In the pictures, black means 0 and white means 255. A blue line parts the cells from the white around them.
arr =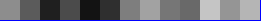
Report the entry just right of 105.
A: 197
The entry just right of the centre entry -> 162
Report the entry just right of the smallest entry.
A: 47

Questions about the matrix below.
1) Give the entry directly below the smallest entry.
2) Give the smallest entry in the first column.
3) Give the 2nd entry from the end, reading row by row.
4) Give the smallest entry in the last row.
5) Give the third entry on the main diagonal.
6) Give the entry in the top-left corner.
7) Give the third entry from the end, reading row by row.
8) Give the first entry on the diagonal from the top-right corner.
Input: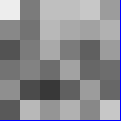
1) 149
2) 83
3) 136
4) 89
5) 169
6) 237
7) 177
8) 156

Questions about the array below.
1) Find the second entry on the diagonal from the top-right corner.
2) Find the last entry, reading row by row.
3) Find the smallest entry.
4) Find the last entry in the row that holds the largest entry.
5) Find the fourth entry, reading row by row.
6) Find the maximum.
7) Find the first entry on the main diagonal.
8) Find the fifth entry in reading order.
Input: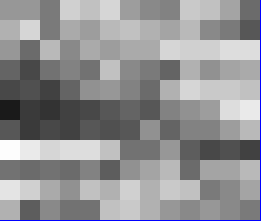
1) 122
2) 122
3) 26
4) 65
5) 208
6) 253
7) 151
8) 193

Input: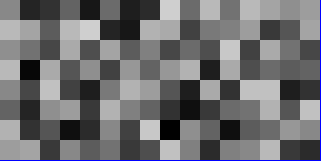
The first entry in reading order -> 136
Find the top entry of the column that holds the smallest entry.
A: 207
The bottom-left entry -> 157
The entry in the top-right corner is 157
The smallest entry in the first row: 23
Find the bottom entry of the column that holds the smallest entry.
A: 193
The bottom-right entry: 43
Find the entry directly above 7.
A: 114
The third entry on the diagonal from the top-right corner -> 170
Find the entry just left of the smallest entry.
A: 200
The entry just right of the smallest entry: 143
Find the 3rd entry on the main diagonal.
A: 71
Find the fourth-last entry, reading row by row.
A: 136
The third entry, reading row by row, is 50

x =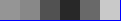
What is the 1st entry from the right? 201
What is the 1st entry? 149
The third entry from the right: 40

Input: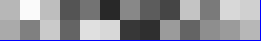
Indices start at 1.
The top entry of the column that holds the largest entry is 250
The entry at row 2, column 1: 170
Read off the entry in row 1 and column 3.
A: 190
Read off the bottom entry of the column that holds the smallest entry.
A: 216
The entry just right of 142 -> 155
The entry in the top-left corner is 183
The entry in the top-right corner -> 208

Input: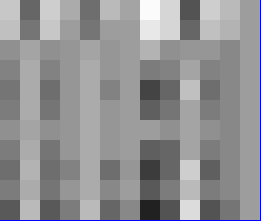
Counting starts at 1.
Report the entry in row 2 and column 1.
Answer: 192
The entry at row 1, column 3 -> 206
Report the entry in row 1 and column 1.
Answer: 199
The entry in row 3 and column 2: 164
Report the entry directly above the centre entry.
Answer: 157
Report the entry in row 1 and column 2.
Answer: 102
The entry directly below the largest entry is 232
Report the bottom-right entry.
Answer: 157
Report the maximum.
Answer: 251
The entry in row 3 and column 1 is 144
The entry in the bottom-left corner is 89
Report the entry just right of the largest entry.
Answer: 214
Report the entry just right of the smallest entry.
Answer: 83
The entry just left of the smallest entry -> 136
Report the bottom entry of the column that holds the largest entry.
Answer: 33
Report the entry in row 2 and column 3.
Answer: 199
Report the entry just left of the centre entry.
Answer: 150

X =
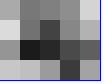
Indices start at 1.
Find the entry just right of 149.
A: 27
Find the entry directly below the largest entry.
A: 149
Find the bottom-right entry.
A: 163
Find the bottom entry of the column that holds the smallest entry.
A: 191
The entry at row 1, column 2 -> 120
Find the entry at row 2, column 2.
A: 114

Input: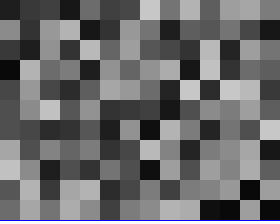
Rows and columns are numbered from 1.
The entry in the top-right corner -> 124
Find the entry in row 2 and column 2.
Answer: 51
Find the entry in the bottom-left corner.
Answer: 108
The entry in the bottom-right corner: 9
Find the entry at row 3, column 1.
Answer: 57
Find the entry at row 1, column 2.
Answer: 57
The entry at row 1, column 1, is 30
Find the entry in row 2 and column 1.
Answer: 139
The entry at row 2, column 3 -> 152
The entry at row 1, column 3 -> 64
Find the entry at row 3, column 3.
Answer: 146

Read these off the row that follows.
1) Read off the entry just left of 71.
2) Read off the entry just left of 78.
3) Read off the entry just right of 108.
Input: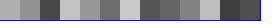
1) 146
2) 63
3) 201

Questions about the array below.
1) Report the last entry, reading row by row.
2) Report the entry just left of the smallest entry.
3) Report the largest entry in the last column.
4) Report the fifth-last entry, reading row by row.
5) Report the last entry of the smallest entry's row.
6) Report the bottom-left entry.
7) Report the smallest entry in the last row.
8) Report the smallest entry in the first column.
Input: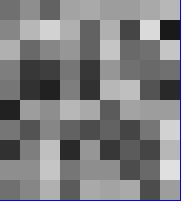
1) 157
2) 218
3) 224
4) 169
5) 25
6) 112
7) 76
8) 33
